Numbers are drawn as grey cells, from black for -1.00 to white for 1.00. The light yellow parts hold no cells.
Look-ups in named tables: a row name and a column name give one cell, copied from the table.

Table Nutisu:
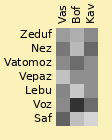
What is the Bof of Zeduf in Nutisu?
0.37
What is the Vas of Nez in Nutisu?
-0.07
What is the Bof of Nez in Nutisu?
0.45
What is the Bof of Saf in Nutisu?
0.50
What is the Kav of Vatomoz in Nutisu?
0.12
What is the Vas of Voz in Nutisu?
0.08
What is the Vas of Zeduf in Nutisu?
0.22
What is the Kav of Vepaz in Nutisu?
0.12
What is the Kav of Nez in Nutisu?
-0.18
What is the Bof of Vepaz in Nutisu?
0.12
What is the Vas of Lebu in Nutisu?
0.05
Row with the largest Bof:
Lebu

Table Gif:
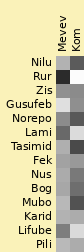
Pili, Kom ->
0.35
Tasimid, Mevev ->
0.37
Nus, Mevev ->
0.34
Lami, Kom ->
0.72
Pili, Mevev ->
0.45
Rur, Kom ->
0.98
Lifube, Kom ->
0.71
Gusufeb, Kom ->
0.12
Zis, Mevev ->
0.13
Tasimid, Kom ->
-0.42
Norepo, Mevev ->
0.10
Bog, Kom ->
-0.14

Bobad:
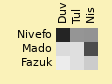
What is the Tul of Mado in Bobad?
0.75
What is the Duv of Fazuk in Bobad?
0.85
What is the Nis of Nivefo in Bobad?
0.15
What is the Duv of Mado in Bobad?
0.72
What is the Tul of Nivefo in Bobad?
0.17
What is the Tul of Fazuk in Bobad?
0.75

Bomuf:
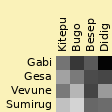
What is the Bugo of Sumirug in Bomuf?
0.66
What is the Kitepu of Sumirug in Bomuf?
0.51
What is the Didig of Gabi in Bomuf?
-0.97
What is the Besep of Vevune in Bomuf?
-0.47
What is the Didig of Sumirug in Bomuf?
-0.15
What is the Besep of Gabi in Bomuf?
-0.30
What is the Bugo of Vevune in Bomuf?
0.43
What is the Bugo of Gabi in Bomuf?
-0.57
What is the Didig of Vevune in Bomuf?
0.21
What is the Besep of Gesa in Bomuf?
-0.41
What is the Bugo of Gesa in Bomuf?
-0.04
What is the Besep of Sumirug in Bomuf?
-0.19
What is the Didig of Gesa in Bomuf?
-0.45
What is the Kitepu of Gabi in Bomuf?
-0.09
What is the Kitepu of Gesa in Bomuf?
0.27
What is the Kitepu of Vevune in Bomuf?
-0.05

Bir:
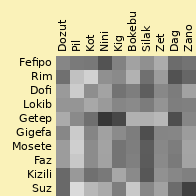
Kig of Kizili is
0.31
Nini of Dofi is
0.28
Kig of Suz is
-0.01
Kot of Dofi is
0.11
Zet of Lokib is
0.16
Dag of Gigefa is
0.05
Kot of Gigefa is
0.04
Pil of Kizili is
0.20
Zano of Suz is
-0.50
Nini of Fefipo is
-0.35
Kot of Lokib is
0.32
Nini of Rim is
0.13
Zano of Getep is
0.05
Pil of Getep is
0.08
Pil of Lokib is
0.17
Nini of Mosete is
0.28
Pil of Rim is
0.51
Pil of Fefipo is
-0.04
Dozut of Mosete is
0.22

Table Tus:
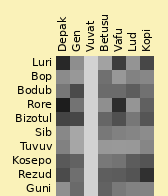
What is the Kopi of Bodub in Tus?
-0.11
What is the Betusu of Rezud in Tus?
-0.26
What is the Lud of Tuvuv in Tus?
0.19
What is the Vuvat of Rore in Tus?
0.65
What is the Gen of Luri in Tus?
0.11
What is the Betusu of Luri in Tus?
0.27
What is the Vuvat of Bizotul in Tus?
0.65
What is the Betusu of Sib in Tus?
-0.06
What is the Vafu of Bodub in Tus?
-0.16
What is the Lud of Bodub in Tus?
-0.27

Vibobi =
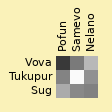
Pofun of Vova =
-0.55
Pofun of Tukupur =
0.03
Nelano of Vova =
0.44
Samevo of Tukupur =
0.96
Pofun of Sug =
0.34
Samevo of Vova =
-0.04
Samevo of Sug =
0.07
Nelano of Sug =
0.01
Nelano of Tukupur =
0.14

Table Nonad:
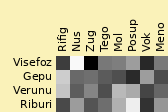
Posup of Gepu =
-0.67
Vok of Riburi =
-0.61
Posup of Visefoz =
0.23
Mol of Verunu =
0.45
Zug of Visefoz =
-0.99
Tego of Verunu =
-0.39
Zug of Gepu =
-0.13
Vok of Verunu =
-0.46
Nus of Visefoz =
0.95
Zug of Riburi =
-0.34
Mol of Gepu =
-0.38
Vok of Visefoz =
-0.69
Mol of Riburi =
0.38
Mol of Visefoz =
-0.01
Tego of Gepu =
-0.29
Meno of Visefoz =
-0.05

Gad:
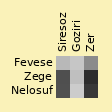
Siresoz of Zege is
-0.38
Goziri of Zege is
0.50
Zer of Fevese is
0.09
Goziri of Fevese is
0.55
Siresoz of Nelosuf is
-0.37
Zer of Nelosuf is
-0.56
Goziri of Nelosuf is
0.60
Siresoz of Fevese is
0.44
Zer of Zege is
-0.65

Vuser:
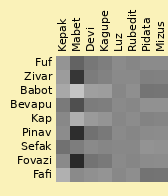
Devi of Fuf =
-0.07
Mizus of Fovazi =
0.10
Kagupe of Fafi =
0.16
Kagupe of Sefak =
0.05
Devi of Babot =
0.25
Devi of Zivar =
-0.03
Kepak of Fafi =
0.38
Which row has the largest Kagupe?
Babot

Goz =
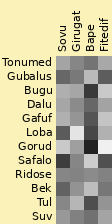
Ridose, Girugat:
0.03
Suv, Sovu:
0.19
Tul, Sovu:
0.06
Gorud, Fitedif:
0.88
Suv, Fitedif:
0.29
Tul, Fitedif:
0.16
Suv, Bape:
-0.11
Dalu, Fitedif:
0.28
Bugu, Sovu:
0.37
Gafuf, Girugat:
0.17
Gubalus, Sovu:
-0.19
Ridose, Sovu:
0.05
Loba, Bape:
-0.44
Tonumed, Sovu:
0.29
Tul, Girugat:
0.43
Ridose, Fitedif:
0.02
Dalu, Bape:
-0.19
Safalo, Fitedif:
-0.37
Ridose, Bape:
0.09

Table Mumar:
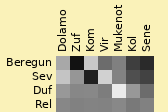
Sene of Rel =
0.01
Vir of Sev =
0.64
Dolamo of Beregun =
0.32
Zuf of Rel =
0.01
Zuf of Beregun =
-0.86
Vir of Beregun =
-0.15
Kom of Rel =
0.03
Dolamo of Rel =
0.06
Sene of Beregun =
-0.67
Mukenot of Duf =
0.84
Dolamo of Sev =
0.54
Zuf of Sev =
0.18
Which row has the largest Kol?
Duf

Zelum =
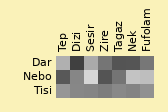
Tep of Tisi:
0.18
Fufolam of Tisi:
0.14
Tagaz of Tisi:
0.07
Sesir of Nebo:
0.68
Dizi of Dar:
-0.50
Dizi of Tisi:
0.06
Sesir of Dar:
0.33
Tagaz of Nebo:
-0.09
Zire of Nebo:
-0.34
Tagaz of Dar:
-0.34
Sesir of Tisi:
0.04

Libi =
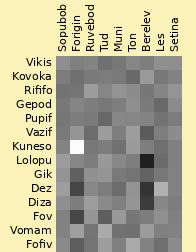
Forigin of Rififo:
-0.09
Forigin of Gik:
-0.25
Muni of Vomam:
-0.11
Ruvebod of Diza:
0.23
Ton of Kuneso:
0.21
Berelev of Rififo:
-0.07
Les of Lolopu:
-0.16
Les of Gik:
-0.06
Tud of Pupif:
-0.19
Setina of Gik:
0.01
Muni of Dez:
-0.15
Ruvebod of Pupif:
-0.04
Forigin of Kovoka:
-0.12
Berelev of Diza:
-0.54
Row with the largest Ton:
Fofiv

